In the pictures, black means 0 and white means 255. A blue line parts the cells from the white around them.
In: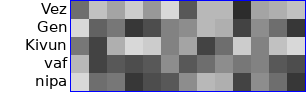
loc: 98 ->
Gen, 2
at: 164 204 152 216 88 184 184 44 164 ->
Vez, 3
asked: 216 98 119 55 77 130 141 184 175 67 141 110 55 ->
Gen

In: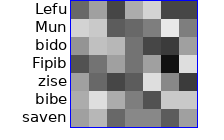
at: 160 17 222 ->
Fipib, 5
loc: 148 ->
bido, 1
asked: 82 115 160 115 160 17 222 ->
Fipib
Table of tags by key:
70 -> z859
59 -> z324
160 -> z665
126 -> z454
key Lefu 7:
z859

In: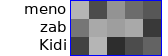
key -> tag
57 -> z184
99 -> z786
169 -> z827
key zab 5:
z184
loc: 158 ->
zab, 3
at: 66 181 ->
Kidi, 1
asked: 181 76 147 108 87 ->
meno
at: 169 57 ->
zab, 4
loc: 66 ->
Kidi, 1

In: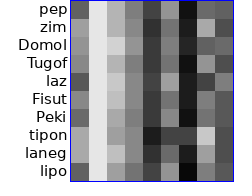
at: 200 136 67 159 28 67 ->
laz, 3
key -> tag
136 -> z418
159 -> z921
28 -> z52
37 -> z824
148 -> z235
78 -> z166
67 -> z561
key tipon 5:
z52
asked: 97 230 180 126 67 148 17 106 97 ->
pep
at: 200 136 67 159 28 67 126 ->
laz, 3
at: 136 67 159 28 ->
laz, 4
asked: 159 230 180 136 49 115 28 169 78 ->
zim
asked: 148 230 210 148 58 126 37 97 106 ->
Domol

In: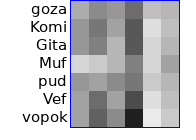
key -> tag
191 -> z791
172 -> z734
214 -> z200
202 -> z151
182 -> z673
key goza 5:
z791
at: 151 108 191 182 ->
goza, 3
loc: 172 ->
goza, 1
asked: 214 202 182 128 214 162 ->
Muf
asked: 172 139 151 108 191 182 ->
goza
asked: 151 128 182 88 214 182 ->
Gita
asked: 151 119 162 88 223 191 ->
Komi

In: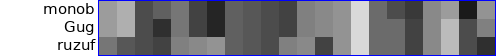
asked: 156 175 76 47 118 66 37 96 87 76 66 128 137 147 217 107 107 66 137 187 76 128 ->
Gug
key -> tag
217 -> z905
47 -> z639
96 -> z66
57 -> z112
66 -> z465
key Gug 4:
z639

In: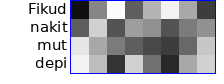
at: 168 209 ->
depi, 7
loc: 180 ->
Fikud, 5
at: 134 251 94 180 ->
Fikud, 2
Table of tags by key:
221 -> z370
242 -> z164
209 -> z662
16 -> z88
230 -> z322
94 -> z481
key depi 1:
z164

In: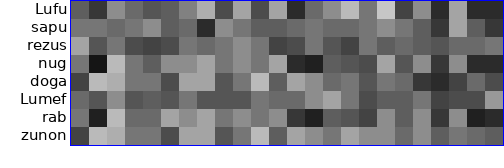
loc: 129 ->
Lufu, 7
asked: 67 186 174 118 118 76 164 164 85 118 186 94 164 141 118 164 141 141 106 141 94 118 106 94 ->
zunon
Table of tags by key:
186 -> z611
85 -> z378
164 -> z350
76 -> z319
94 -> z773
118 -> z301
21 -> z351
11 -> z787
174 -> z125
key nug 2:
z351
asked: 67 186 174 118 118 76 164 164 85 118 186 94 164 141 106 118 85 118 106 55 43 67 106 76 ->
doga
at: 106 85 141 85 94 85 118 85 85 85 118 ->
Lumef, 1
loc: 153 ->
Lumef, 24

